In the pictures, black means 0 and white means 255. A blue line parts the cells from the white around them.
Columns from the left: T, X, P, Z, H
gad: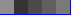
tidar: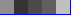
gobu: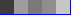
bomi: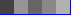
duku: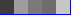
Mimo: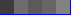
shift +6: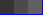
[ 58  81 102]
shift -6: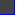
[61]
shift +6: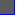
[96]
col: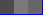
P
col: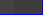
T
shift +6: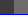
[ 66 115]
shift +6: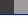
[ 66 163]

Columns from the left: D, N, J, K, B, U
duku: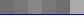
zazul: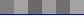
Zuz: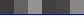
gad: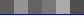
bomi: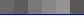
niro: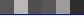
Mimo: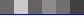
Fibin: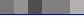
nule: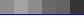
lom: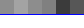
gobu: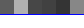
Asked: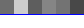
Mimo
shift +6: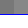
[126 141]

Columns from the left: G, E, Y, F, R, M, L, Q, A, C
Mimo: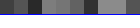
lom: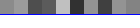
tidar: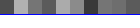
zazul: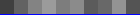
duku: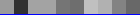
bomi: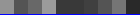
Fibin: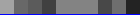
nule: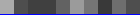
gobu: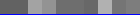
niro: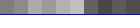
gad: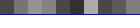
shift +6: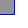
[153]
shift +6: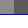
[145  97]
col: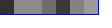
M
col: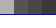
Q
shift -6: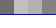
[104 186 171 125]
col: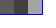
Y

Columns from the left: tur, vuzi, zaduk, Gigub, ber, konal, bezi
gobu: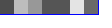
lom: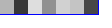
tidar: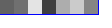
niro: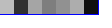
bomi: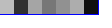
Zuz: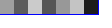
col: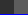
vuzi
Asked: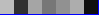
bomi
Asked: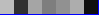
niro
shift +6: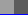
[165  98]
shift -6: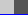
[197  79]

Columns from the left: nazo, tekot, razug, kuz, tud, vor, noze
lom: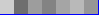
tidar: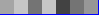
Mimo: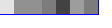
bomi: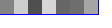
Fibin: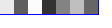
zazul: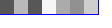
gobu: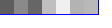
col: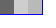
noze
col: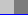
kuz
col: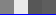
nazo
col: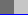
tekot
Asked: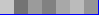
lom
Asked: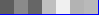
gobu

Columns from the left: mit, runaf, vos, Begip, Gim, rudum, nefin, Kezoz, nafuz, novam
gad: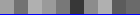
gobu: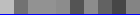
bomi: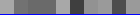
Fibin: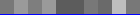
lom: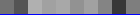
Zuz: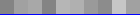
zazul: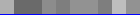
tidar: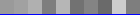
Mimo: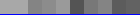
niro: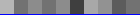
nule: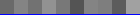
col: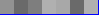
vos
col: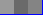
Kezoz
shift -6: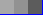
[162 140  86]

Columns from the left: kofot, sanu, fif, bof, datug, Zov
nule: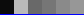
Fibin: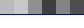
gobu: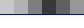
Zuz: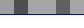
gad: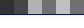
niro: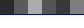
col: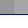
Zov
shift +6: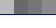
[192 111 124 144]
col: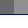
fif
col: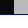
kofot
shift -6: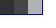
[ 44  64 172]
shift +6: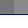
[124 144]

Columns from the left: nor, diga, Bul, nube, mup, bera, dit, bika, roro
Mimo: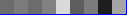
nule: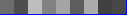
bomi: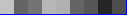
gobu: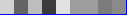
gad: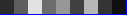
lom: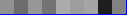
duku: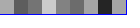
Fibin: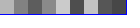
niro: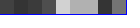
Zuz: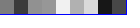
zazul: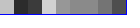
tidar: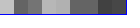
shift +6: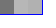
[122 189 183]
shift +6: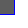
[99]
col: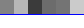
nube
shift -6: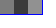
[118  53 139]
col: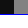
roro
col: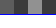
Bul

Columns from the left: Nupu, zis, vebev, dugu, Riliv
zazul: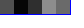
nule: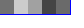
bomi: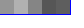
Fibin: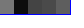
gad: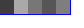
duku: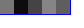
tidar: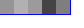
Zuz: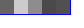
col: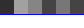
vebev
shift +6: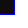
[19]
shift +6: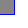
[139]
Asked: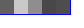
Zuz

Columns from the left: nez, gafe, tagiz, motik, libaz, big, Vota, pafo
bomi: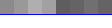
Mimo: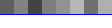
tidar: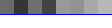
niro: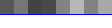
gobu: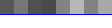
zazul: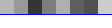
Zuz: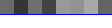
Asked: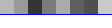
zazul
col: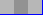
big
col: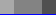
Vota
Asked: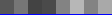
niro

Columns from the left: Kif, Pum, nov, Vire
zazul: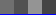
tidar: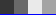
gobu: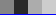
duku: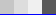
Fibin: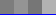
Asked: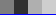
gobu
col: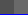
Pum
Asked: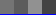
zazul
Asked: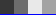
tidar
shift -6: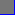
[112]

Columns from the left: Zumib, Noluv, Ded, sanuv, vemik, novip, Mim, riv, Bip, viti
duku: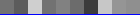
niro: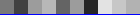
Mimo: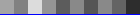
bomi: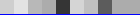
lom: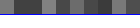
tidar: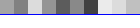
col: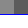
riv
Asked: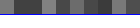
lom
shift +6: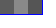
[ 98 143  91]
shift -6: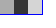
[166  47 207]
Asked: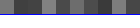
lom
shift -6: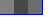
[123  66 102]

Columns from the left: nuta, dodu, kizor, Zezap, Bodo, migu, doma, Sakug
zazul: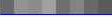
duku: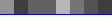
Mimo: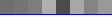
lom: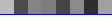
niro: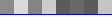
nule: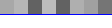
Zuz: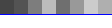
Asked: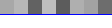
nule
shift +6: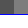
[ 89 131]

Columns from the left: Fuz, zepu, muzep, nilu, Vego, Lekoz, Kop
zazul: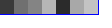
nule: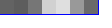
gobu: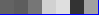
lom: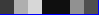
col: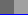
Kop
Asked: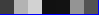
lom

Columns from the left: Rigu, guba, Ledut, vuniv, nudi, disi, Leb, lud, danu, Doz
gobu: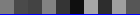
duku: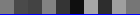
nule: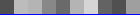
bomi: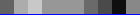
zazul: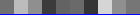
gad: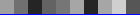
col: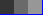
nudi
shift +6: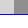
[219 149]
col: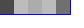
guba
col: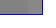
vuniv
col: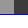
vuniv

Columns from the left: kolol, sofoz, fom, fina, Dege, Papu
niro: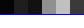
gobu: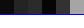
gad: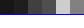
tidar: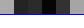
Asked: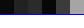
gobu
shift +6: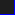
[36]
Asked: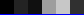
niro
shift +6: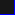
[29]
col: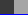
Papu
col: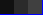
fom
